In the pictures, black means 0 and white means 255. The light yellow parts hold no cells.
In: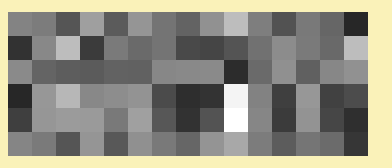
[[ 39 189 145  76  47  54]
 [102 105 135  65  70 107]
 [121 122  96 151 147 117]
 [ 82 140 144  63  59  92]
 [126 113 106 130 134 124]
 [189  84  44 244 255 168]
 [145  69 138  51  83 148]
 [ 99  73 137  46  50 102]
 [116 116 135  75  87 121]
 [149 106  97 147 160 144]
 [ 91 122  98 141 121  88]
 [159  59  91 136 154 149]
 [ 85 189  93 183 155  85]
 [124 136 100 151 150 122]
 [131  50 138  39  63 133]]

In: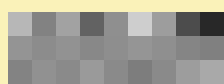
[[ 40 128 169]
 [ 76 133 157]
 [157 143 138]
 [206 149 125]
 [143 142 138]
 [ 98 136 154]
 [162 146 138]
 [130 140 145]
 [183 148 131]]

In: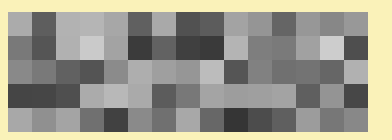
[[152  78 177  71 136]
 [135 205 102 148 119]
 [151 161 115  95 156]
 [101 122 112 163  95]
 [149 126 129 159  76]
 [163 180  85 157  53]
 [ 92  58 188 164 103]
 [ 81  64 150 120 168]
 [169  98 159  92 112]
 [ 96  59 174 170 138]
 [167 163 139 184  65]
 [181 202  84 171 112]
 [178 177  97  79 164]
 [ 94  85 121  70 144]
 [171 121 137  69 168]]

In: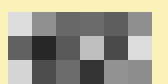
[[143 220 141]
 [ 94  74 146]
 [107 190  52]
 [104  89 108]
 [144  39  77]
 [221  97 213]]

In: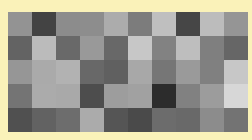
[[149 102 199 215 115]
 [188 127 128 156 140]
 [ 70 190 154 129 105]
 [191 130 118  44 108]
 [124 199 168 161  74]
 [172 104  96 157  85]
 [141 153 104  77 171]
 [140 105 178 169 109]
 [ 67 187 170 171  98]
 [147  99 150 116  80]]

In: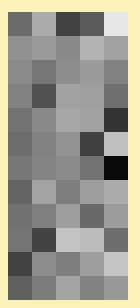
[[231 161 129 112  52 191   9 172 156 110 197 153]
 [ 91 179 155 159 161  65 114 158 104 188 158 130]
 [ 66 138 142 162 167 146 140 126 158 195 126 164]
 [171 154 118  82 137 129 132 163 128  67 141 124]
 [107 145 139 130 115 109 119 100 113 116  66  96]]

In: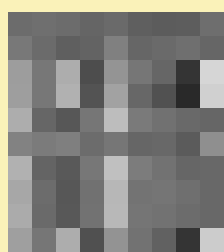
[[110 102 214 208 102 143 104 104 104 204]
 [ 93 111  52  41 105  91 102 111 108  52]
 [ 92 106 102  81 113 104 114 117 114  97]
 [ 95 102 118 103 122 102 124 115 117 114]
 [106 128 148 162 189 118 192 183 184 147]
 [101  99  77  83 118 108 119 113 114  80]
 [108  95 173 177  87 127  89  87  88 173]
 [111 107 119 119 102 123 100 108 106 118]
 [108 120 157 158 173 130 177 167 171 159]]

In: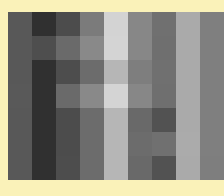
[[127 127 127 127 127 127 126]
 [170 170 170 170 170 171 170]
 [112 111 112 111  82 112  82]
 [135 135 126 135 105 108 105]
 [211 212 182 212 182 182 182]
 [123 137 108 137 108 108 108]
 [ 76 106  77 106  76  76  77]
 [ 48  78  48  48  48  48  48]
 [ 88  88  88  89  88  88  88]]
